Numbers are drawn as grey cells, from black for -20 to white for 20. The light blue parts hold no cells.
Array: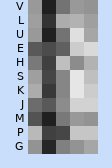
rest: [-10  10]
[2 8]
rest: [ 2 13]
[13]

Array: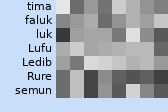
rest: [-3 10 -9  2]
[ -5  -7  -5 -10]
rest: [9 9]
[-4]
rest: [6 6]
[-1 15  2 -6]
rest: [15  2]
[-6]

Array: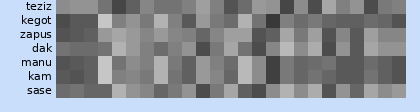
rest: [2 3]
[ 3 -2 -9 -5  1 -2 -2  0  5  0 -7 -3  4  3 -9  2 -8  6  0  3 -8 -1  0]
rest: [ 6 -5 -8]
[ 2  8  2  7 -7  3 -4  6  2  4]

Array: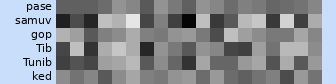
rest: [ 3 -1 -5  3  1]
[-3  0 -1 -4 -3 -2  1]
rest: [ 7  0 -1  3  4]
[-1 -8 10  5  2 -1 -1  6  1]

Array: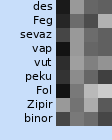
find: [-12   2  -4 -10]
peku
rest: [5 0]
[3]
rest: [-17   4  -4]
[-5]

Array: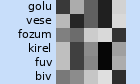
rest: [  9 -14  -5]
[-15  14]
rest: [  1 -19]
[7]

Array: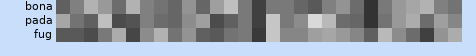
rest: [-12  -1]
[ 4  6  8  0 -2]
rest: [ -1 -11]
[ 11   1   1   5   6   4   1  -5   9   2  -3 -10   3   7]
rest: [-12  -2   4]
[ 7 -3  5  1]
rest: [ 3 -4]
[  5  10  -1 -10  -1  -1  -4  -6   0   3  -3 -12  -1   4   6   8   0  -2]
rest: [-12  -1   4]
[ 6  8  0 -2]
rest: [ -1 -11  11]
[  1   1   5   6   4   1  -5   9   2  -3 -10   3   7]
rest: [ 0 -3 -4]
[  2   5  -8  -5  -1 -10  11  -1   2  14   9  -3  -4 -12  -2   4   7  -3
   5   1]

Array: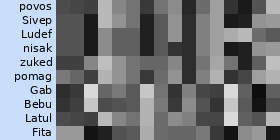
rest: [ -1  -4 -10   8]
[  3  -2 -11  -3   3 -13   0   8 -12  -9   5   8]
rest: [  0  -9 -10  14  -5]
[-18  -5]
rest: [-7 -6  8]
[ -1 -11   2  -7 -12  11  -6 -17  -8]
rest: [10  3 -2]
[ -4  -4   1 -13  -2   6  -2 -15  -5  10]
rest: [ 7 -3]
[ -4  -4  -1 -11 -17   2   4 -16]
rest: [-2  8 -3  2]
[ 0 -9 -9 14 -5 -7  9]

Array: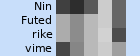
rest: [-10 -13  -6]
[12 -4]
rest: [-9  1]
[ 9 12  5]
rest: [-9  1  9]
[12  5]
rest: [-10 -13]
[-6 12 -4]
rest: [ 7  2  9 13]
[-8]
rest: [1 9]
[12  5]

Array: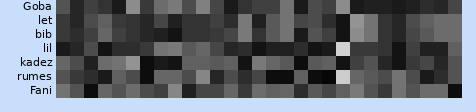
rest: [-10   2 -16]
[-15 -15 -16 -15 -13 -14  -9]
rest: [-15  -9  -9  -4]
[-11  -3  -5  -4 -13  -6  -9  -5  -1  -7 -11  -2  -7  -3  -3 -18]
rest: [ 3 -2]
[-12 -14  -8  -5  -3  -3]
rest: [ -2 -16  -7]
[-10 -17   2  -2 -12 -14  -9  -6  -3  -3]
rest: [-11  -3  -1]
[ -8   0  -9 -16 -12 -10 -10  -2 -16  -8 -10   2 -16 -15 -15 -16 -15 -13
 -14  -9]
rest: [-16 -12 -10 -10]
[ -2 -16  -8 -10   2 -16 -15 -15 -16 -15 -13 -14  -9]

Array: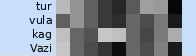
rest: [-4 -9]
[-1  7]
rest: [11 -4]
[ -8 -12 -18  -4  -8   0 -16]
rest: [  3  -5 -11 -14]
[ -6   5   4 -19]
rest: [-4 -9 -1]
[7]
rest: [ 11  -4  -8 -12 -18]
[ -4  -8   0 -16]
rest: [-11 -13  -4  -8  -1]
[-16]
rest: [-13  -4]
[ -8  -1 -16]

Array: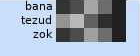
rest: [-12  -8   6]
[ -3 -15]
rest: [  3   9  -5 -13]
[-15]
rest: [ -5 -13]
[-15]
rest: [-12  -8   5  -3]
[-15]
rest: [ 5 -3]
[-15]

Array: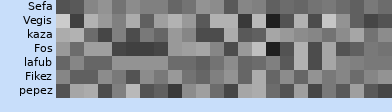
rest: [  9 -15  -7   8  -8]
[11  3 -5 -9 -7]
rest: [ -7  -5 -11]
[ 2  5 -3 -9  6  7 -3 -7  5 -9 -1 -6  5 -6 -9]
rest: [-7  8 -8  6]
[-7 -5 -1 -2]
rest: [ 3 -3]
[-3 -5 -2  2 -4 -3  0 -6  8 -8  6  1  0 -1 -1]
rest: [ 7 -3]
[-7  5 -9 -1 -6  5 -6 -9]

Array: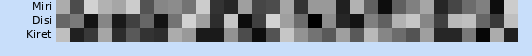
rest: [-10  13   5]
[ -3 -20   2 -14 -17   0  -5   8  11   1 -10   9  10  -4 -11  10]
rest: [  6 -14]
[ -9  -3   0 -18  12]

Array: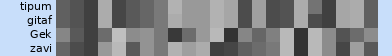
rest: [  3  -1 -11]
[ -3   4   9 -12   1  -4   0   9 -12   9   2  -7  -3   2]
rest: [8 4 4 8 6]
[ -8   5  -8  -7   7  -2 -10   6   7  -5]
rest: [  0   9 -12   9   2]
[-7 -3  2]
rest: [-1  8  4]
[  4   8   6  -8   5  -8  -7   7  -2 -10   6   7  -5]
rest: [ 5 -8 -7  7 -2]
[-10   6   7  -5]
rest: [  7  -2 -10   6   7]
[-5]
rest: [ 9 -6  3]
[ -1   8   5   7 -10  -9  -5  -3  -1   9 -12   9   2  -9   5  -6]

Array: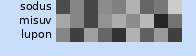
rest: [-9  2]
[ 0  8 -4 -1 12]
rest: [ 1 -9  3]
[  7   2   9 -14  -2]
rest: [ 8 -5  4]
[-10]
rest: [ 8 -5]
[  4 -10]

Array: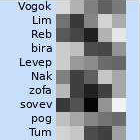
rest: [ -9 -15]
[ 8 16]
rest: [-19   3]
[18]

